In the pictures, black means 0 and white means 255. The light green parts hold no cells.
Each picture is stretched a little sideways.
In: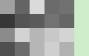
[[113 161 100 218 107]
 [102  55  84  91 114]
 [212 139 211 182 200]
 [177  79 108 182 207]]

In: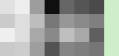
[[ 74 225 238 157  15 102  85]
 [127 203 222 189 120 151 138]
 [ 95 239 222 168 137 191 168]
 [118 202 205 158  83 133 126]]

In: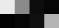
[[  6 235 138  13]
 [181   2   6  16]]

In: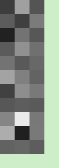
[[ 84  61 160]
 [123  92  63]
 [ 87  33 115]
 [112  91 145]
 [104 115  89]
 [ 99 163 128]
 [121  65 142]
 [ 90  87  93]
 [120 133 234]
 [121 173  32]
 [ 93  98 102]]

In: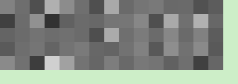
[[ 92 130 110  79 176 140 111  79 169 106 117 121 105 106  81]
 [103  64 108 145  50  97 107 104 117 118 135  79 169 112 177]
 [ 92 100 107 115 109 112 107  78 171 111 123 107 135 106 129]
 [ 89  90 110 117 100 115 122 103 100 114 129  88 142 113 138]
 [102 138 113  61 208 161 115 102 125 105 120 116  97 111  64]]

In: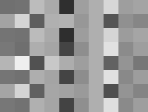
[[164 112 114 188 170  47 159 175 215 158]
 [134 163 213  94 176 178 151 175  85 144]
 [165 116 114 187 170  46 157 175 213 156]
 [158 120 111 174 165  68 142 175 225 139]
 [119 181 239  81 200 173 158 175  98 148]
 [157 117 113 174 164  68 141 175 225 137]
 [132 165 212  96 166 162 154 175  79 148]
 [158 119 114 176 165  67 143 175 223 138]]

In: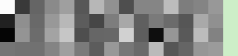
[[152 252  57 101 138 159  87 183 145  78 133 133 188 125 132]
 [144  33 143 105 152 184  92  70 125 168  95 122 107  86 169]
 [130   5 148 108 163 198  78 102 103 209  94  14 150  89 188]
 [155 117 114 113 132 159 122  92 152 119 106 186  86 101 150]]
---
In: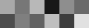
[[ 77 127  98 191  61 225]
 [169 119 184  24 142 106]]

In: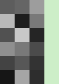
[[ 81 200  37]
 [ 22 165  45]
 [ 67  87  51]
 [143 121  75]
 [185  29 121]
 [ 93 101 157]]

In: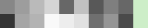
[[ 52 165 179 249 237 225 111 149  74]
 [135 157 186 213 103 193  88 127 103]]

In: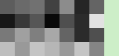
[[ 23  57  86   9  79  43 226]
 [ 93 106 113  65 140  37 100]
 [121 160 127 168 100  43  79]
 [190 153 196 182 153 196 133]]

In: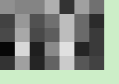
[[  7 216  31 138 224  37  58]
 [ 51 160  37  99 203  87  66]
 [ 73 168  73  93 189 106  58]
 [ 66 152  81 112 189 106  43]
 [144 132 132 175  51 160 112]]

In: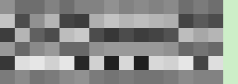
[[ 61 181  96  76 189 201  76  55  76  61  68  82 189 167 181]
 [145 110 110 130 110 130 130 145 130 138 130 138 110 123 110]
 [123 138 116 123 138 145 123 116 123 116 116 123 138 130 130]
 [153 104 138 153 104 104 145 153 153 153 153 145 104 116 104]
 [195  76 145 181  68  61 175 195 181 189 181 175  68  90  76]
 [ 55 222 230 209 230  39 209  31 216  31 216 209 230  68 222]]
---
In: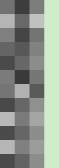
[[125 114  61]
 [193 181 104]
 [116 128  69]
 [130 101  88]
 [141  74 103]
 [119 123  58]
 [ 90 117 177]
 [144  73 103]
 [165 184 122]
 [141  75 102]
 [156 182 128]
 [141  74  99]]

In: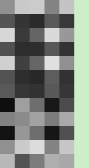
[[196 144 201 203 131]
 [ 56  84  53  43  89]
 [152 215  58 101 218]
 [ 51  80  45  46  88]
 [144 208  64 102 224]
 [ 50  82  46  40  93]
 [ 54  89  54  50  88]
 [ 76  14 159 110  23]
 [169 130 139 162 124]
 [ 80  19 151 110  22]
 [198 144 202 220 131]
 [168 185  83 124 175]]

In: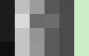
[[ 74  28 191 156  88]
 [ 76  27 218 107 109]
 [ 75  27 196 147  91]
 [ 75  15 195 150  90]]

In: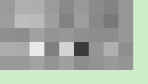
[[150 155 175 174 155 137 153 139 131]
 [150 157 189 186 159 130 157 136 121]
 [151 143 141 161 148 151 144 141 140]
 [142 172 171 233 127 211  58 149 175]
 [149 154 154 162 148 159 140 147 154]]

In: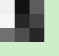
[[ 93 240  18]
 [ 68 246  39]
 [ 38 112  78]]

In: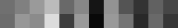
[[ 70 112 128 154 187 105 135  21 147  84  51  97]
 [ 54 108 151 139 220  61 154   9 153 116  41 105]]
